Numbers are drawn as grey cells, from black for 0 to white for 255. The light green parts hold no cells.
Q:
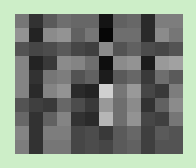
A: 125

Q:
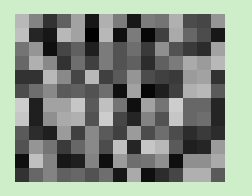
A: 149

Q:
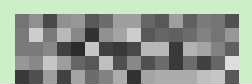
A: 80

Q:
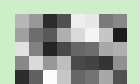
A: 136

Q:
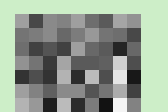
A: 146

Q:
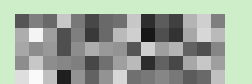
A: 127

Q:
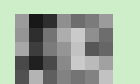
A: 155

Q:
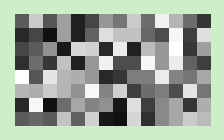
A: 54
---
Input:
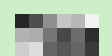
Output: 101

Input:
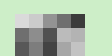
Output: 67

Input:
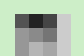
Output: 166

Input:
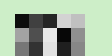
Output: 225

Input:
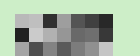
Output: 131

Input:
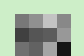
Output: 165

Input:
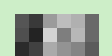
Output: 170

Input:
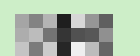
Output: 203
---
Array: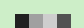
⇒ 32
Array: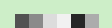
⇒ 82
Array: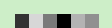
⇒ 50
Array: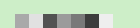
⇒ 169
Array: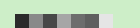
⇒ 42
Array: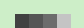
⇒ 65
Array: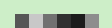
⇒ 86
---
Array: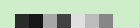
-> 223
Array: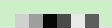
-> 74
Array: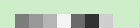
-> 106
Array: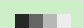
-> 102
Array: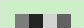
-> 36
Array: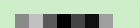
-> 68
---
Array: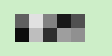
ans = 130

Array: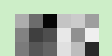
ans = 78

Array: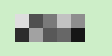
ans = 122

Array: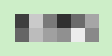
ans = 122

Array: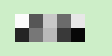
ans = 200

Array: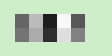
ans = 29

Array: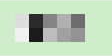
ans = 132
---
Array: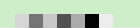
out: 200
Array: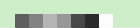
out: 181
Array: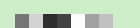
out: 46
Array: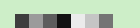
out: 93
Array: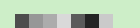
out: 172
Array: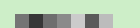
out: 110
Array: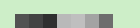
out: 47
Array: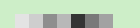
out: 142
